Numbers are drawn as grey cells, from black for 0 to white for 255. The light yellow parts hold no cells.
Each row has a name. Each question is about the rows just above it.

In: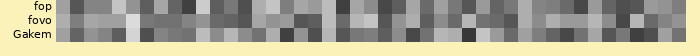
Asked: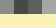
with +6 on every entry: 146  78 100 172
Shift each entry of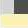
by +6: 218  85
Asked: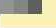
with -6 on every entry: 141 126  88
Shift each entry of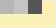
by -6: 176 190  80
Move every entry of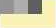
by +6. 153 180 100
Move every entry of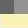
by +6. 106 153
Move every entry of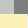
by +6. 202 132

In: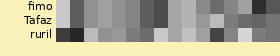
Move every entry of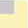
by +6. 207
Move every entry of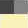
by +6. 74 138

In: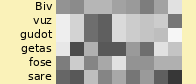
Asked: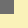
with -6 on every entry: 104
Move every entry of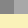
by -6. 127 162
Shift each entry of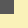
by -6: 82

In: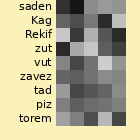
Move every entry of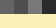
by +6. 106  84 126  48
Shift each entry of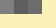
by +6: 133 100 114
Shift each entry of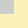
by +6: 211
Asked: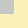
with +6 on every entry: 204
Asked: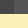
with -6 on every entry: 64 80
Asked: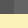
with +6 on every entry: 92 106
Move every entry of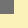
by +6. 120

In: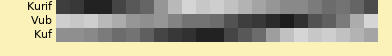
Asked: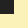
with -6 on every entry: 28
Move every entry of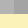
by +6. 185 170

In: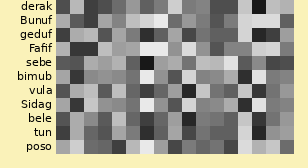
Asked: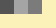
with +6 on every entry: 90 171 129
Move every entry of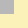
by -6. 178
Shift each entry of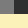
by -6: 117  41
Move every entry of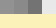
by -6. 140 132 109 227
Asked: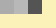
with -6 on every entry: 166 178  78
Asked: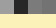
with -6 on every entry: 152  33 117 109
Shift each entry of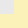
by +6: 239

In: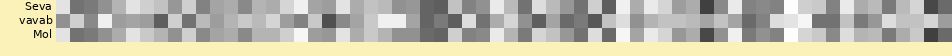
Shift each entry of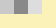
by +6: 207 143 227
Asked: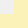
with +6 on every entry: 246

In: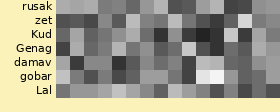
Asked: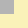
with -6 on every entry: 174
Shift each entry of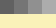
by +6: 103 123 150 178
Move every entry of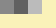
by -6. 130  91 181
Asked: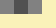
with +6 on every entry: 135  87 135

